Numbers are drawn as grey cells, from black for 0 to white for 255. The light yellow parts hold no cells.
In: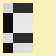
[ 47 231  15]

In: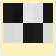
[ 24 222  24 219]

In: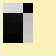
[ 4 18  9]

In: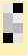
[  8 192]

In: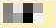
[172   6]

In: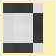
[218 216 223 214]

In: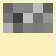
[ 95 113 129]
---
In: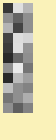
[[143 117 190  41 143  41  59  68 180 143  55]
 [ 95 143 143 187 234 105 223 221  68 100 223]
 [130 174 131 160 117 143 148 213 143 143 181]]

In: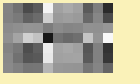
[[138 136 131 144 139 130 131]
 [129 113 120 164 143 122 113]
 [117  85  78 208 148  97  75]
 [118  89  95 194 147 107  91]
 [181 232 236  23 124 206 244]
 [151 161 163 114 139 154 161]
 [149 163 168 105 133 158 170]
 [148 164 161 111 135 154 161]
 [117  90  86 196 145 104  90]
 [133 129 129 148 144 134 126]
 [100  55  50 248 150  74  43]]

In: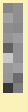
[[ 56 150 153 199  98 149 142 162 134]
 [127 108 160 147 145 158 138 143 144]]

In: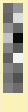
[[129 117 131  97 134 195 145 101 109]
 [108  81 112 243  88  11 103 221 150]]

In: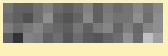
[[ 93 125 107 116]
 [ 51 107  95  98]
 [131 121  80  96]
 [125 133 111 111]
 [ 98 112 143 128]
 [111 103  96 106]
 [ 87  94  84  95]
 [109 119 100 108]
 [ 91  97 137 129]
 [ 85 122  96  97]
 [100 134 125 120]
 [110 101 115 107]
 [146 126 116 115]
 [107 103 143 134]
 [193 134 110 115]
 [159 143 142 135]]

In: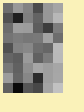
[[ 96 156 120 101  81 116 108  82 111]
 [  9 101  97  93 130 124 158  31 152]
 [ 86 135 143 154 136 119 156 127 131]
 [ 72  44 166  97 109 121  93  99  75]
 [163 158 158 124 102 163  61 151 151]
 [193 167 166 185 186 109 125 183 165]]

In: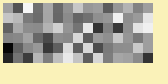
[[ 36   6 132  98 197 160]
 [115  97 136 169 185  83]
 [ 60 137 163 141 122 246]
 [182 152 104 139 108 111]
 [125  56  74 179 166 167]
 [190  95 141 208 103 105]
 [233 219 137 148 139 145]
 [195  95 216 116 101 199]
 [ 94 216  92 231 113 151]
 [214  76 153  51 143 157]
 [125 122 143 130 150  91]
 [166 141 199  57 241 150]
 [161 142 150 144 142 179]
 [138 201 121 227 154 130]
 [ 51 158 158 240 229 158]]

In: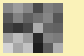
[[211 159  67  89 135]
 [167 188  53 130 157]
 [194 156  73  97 134]
 [ 29  42 173 114  74]
 [ 92 130 102 134 126]
 [174 123  98  86 115]]

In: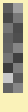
[[ 98 201  61 117  99  96 117  72  94]
 [134  91 127  64 134  79  75 120 159]]
